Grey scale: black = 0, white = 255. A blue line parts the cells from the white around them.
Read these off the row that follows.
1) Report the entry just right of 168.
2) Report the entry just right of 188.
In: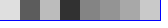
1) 201
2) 49

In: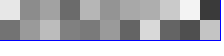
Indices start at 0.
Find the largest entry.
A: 243
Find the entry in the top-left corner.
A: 231
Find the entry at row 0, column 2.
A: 162
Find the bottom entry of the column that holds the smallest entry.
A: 196
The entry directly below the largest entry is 79
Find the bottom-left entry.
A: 115

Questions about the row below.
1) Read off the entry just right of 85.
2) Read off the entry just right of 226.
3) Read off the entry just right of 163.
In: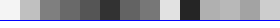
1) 50
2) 37
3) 205

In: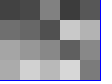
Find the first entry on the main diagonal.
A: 66
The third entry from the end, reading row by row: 185
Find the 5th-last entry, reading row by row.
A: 171
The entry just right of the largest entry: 123
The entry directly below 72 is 103
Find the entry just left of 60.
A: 129

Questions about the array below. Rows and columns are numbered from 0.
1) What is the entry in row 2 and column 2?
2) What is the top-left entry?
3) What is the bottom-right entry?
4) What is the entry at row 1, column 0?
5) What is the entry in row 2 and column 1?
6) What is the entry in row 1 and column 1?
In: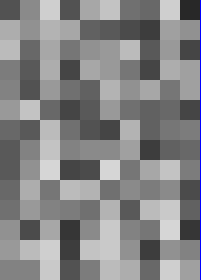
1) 167
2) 82
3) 160
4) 173
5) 104
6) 145

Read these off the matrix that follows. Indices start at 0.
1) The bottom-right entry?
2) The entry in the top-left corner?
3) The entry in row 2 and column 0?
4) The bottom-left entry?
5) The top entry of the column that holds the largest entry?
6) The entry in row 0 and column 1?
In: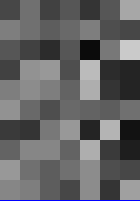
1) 160
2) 71
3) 86
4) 134
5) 167
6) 112

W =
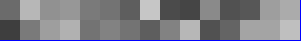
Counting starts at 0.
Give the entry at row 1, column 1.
122
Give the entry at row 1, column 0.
62
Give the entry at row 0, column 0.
107
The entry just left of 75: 198
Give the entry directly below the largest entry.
94
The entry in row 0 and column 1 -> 183
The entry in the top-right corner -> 171

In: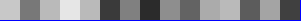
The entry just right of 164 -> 64
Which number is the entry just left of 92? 186

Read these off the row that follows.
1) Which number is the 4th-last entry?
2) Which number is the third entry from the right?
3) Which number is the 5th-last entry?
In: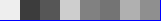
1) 129
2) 116
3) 206

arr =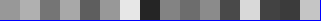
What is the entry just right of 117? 168
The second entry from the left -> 176
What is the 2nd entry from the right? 59
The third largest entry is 197
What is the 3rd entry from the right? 66

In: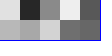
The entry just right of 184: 168
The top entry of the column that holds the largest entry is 238
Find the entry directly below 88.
103

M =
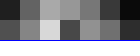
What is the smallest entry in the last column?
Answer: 10
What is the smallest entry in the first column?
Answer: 31
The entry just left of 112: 145
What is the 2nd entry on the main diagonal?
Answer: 133

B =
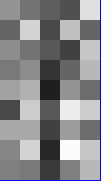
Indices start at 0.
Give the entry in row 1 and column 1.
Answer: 211
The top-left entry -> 148
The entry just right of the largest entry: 198
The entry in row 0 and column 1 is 115
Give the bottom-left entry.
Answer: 127
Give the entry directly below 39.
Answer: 58
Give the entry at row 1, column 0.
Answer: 101
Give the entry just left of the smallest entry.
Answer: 177
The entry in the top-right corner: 224
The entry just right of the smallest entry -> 148
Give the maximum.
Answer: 251
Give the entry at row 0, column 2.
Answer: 94
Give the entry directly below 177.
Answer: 204

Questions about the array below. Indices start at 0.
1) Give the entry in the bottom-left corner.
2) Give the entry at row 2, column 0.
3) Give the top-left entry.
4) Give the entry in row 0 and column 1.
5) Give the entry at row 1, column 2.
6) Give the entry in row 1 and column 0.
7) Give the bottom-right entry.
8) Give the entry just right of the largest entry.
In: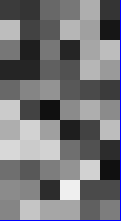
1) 133
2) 119
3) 59
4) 52
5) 88
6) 189
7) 125
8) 74

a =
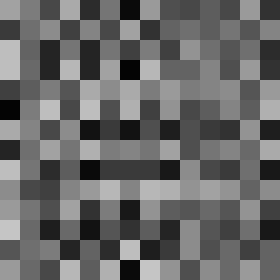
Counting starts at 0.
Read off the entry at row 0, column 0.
162
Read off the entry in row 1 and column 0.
58
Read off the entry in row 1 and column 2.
140
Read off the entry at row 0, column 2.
72
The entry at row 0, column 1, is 124
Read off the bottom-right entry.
99
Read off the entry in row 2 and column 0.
190
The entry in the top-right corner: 50
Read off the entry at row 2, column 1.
99

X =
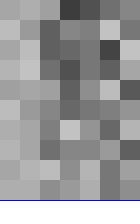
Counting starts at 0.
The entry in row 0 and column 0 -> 166
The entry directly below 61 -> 134
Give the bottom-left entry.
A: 174
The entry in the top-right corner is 134
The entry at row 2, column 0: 166
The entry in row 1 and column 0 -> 188
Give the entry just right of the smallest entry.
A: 81
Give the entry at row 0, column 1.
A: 174
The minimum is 61
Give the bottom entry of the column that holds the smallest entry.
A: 154
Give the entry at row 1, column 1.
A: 154
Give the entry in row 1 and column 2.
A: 96
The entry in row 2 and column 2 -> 96
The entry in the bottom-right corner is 142

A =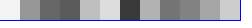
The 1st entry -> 243
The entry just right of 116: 130
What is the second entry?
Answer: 150
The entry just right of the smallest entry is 178
